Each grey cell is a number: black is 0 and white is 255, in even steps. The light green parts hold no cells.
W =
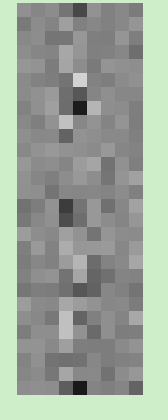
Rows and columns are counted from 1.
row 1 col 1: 144
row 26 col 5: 114
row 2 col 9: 149
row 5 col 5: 141
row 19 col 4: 156
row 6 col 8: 139
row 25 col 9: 147
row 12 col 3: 142
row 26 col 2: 144
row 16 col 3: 144
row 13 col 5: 152
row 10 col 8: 137
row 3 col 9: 126
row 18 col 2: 153
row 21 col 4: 112
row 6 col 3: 126
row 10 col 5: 146
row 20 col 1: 129
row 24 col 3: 142
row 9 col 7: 132
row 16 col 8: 133
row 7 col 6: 133
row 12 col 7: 114
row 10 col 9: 128
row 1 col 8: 136
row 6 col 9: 145
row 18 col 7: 154
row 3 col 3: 117
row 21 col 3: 124
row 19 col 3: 129
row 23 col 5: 100
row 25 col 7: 125
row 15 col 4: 60
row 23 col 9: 168
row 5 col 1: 150
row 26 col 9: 131

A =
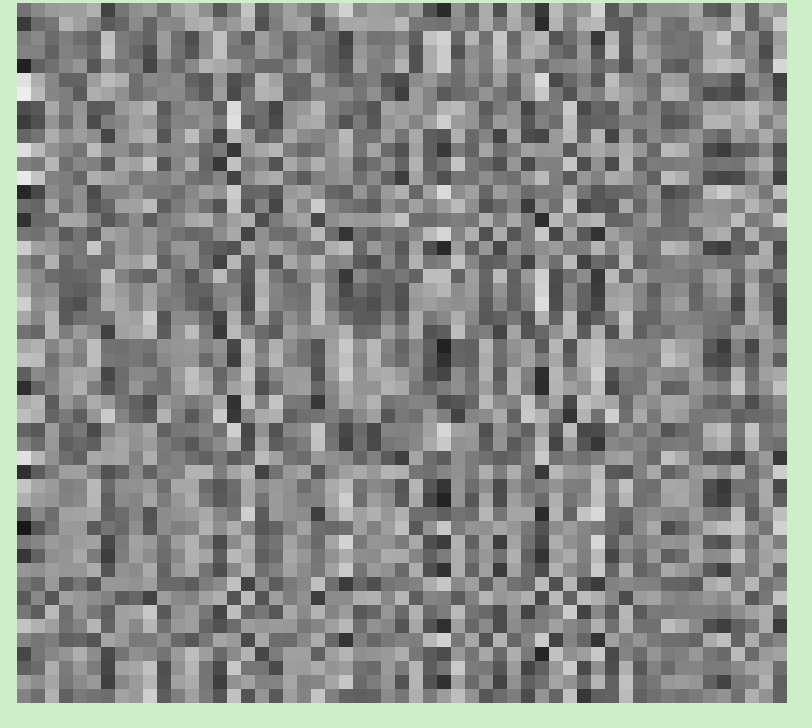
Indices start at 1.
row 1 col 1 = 115
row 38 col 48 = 99
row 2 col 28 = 185
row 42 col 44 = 138
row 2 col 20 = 158
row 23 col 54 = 150
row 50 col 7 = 109
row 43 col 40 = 97
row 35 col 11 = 110
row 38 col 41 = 134
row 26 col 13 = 148
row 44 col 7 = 94
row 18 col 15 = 91
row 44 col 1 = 119
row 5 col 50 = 181
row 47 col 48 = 128
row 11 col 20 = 124
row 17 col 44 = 136
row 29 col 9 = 97
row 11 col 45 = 151
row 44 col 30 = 105
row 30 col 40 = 52
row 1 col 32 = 146
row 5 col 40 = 137
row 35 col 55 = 72
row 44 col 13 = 158
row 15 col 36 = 132
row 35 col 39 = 148
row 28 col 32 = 143
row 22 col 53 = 166
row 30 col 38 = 179
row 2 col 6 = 134
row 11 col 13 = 133
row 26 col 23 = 164
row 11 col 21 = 104
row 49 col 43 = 98
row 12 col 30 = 97
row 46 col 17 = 74
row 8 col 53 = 188
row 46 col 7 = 164

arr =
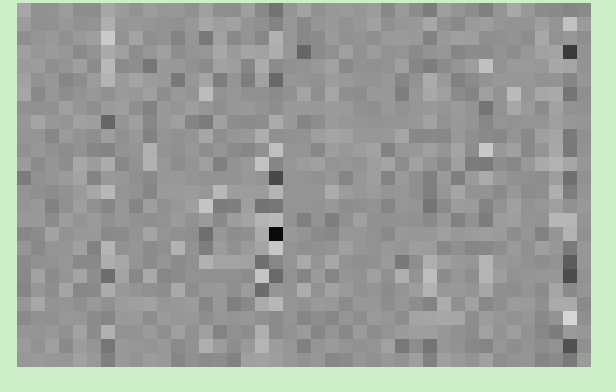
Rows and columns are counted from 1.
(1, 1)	166
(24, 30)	158
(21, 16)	143
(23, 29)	163
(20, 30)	189
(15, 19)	118
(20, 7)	109
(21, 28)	148
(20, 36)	146
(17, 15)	151
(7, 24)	143
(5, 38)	152
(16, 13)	146
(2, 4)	152
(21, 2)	151
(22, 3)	147
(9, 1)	151
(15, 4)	144
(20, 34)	180
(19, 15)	163
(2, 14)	167
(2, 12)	145
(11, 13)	152
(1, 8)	155
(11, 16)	139
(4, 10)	150
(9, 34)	135
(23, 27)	150
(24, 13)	145
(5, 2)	157
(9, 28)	148
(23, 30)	165
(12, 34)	122
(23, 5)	150
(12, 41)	151
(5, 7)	185
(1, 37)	152
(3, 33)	158
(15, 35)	146
